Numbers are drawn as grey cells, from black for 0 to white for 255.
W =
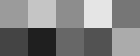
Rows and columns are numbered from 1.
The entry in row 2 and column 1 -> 68
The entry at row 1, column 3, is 141
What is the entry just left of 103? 31

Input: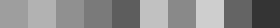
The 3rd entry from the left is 144
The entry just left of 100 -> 206
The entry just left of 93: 122

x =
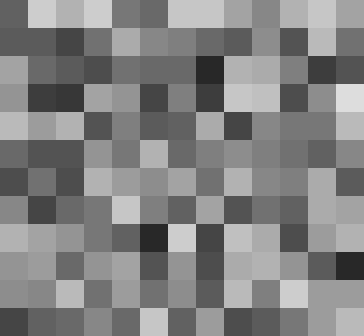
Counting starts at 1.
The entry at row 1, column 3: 178
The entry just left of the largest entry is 141
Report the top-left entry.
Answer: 97
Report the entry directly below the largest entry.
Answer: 186
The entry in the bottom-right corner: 186
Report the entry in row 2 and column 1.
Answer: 91
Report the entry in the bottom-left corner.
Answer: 69
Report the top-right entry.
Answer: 163
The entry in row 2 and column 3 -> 69
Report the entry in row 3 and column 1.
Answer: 163
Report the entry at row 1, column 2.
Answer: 205
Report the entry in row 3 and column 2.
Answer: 105

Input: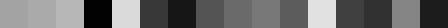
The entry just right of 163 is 170
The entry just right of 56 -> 22
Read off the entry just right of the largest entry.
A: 64
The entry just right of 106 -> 120
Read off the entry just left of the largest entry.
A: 92

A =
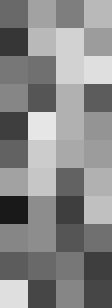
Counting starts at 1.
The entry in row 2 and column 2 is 185
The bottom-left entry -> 223
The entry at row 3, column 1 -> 119
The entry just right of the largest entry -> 177
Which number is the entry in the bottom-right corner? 70
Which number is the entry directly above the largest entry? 85
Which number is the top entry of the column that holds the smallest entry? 105
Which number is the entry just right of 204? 169
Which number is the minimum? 25
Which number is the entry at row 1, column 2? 162
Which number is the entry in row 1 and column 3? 126
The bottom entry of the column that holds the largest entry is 70
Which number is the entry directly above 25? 162

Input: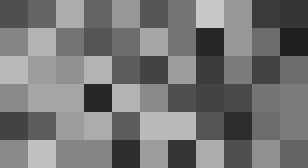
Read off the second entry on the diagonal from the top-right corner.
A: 108
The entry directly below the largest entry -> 39
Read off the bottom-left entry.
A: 138
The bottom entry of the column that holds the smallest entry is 100
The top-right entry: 53
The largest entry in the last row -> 193
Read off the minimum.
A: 31
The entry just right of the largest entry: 151
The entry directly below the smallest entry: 108
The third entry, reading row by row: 172
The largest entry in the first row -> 200
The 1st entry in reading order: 79
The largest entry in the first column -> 186
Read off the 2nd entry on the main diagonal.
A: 179

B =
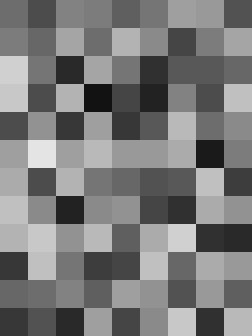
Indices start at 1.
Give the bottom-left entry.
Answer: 55
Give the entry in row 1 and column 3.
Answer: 130
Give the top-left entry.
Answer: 109
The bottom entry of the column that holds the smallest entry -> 159
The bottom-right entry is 185
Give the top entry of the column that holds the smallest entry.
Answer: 124
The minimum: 18
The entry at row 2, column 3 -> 165
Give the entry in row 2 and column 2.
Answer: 103
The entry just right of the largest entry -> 159
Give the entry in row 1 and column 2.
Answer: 76
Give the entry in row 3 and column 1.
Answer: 208
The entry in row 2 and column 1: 124
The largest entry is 228
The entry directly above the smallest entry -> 165
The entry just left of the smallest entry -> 179
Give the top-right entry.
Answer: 82
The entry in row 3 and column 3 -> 41
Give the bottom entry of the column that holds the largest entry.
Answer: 82
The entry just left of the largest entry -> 159

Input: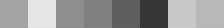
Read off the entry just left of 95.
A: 128
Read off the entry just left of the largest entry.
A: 164
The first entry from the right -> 185

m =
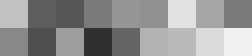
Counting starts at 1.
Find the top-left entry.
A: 193
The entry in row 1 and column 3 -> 86
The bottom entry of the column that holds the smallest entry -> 48
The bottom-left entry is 136
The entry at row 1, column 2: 93

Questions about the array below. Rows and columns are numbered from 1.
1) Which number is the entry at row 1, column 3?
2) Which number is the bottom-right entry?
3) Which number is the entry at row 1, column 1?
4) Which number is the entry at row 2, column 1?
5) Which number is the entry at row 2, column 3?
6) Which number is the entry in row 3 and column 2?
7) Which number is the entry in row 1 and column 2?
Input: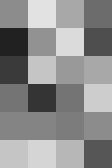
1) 168
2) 86
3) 140
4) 33
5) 219
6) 197
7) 226

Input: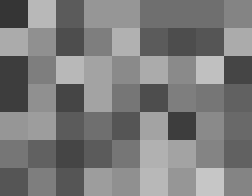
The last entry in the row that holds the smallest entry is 132
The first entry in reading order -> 53
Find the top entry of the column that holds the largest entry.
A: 111
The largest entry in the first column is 171
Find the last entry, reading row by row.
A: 132
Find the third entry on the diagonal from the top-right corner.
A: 138
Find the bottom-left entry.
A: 85
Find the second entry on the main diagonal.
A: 144
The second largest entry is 192
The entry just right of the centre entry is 77
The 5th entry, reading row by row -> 150
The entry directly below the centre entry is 85
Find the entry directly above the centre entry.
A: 138
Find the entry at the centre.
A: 118
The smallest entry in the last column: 69
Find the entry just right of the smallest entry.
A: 184

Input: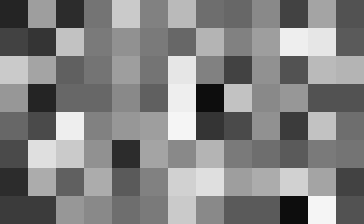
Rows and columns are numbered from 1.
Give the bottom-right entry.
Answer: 82
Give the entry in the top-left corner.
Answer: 36
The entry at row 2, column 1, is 66
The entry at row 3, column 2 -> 164
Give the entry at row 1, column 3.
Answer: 44
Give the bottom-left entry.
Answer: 59
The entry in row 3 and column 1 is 202
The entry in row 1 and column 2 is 158
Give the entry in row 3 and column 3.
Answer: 96
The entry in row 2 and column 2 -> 52
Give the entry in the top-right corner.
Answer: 82

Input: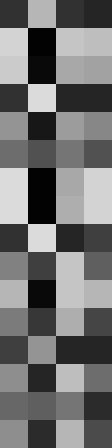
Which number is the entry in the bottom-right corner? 75
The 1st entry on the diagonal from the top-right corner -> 37
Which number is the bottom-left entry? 142
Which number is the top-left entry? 49
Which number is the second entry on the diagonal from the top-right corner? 197
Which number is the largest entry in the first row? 182
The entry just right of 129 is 63
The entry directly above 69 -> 182
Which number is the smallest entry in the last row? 43
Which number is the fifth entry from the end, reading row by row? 43
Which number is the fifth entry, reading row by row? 211

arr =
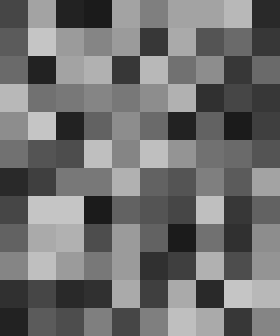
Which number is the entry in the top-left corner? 70
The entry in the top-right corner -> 41
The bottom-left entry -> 34
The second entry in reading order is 163
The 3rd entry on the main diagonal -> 163
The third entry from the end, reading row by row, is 170
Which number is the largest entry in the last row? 191
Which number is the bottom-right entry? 133
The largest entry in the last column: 184
